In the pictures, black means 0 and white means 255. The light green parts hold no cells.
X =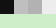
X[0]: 16
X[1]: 191

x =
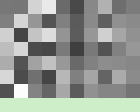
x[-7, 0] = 119
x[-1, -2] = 133
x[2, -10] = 208
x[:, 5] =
[73, 91, 92, 63, 105, 128, 91]
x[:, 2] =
[211, 150, 196, 75, 162, 112, 131]
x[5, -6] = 183
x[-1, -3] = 133
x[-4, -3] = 83
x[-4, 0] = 189
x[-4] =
[189, 214, 75, 71, 122, 63, 121, 83, 129, 151]
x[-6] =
[127, 213, 150, 84, 128, 91, 138, 95, 144, 138]
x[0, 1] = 118
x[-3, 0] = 172
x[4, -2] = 139
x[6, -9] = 253
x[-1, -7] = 101

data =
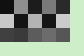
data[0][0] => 16
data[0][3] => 122
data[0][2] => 28
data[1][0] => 200
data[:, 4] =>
[42, 203, 86]

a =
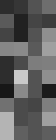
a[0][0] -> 45
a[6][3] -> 27
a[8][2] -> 83
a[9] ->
[180, 96, 83, 94]
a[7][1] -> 75
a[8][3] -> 160
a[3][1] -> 138
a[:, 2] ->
[83, 69, 83, 90, 125, 83, 83, 69, 83, 83]
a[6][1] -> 138
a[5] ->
[45, 201, 83, 143]
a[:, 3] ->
[110, 60, 143, 160, 127, 143, 27, 127, 160, 94]

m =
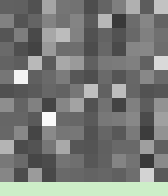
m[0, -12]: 97
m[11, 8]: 132
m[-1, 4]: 105
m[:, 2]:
[81, 100, 73, 67, 185, 96, 90, 129, 90, 69, 83, 70, 155]
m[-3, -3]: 105
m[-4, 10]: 60
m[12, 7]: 102
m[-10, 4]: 109
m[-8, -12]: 118
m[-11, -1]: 112
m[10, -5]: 96
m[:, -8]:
[117, 114, 188, 109, 168, 124, 98, 134, 105, 118, 169, 116, 105]
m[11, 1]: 106
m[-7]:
[80, 85, 90, 103, 98, 119, 192, 97, 189, 102, 82, 86]
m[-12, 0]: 129
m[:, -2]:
[92, 134, 128, 136, 97, 136, 82, 93, 75, 60, 159, 57, 211]
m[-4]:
[103, 136, 69, 138, 118, 119, 82, 102, 88, 122, 60, 146]
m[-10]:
[106, 79, 67, 154, 109, 110, 76, 103, 74, 134, 136, 109]
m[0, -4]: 127
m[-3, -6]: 84
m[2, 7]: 99
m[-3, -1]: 96
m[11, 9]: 115
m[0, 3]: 165
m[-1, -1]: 89
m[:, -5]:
[100, 184, 99, 103, 121, 106, 97, 114, 120, 102, 96, 97, 102]
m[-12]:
[129, 84, 100, 131, 114, 132, 91, 184, 57, 108, 134, 99]
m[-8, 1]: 243
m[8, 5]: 103
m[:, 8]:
[127, 57, 82, 74, 123, 85, 189, 67, 123, 88, 105, 132, 96]
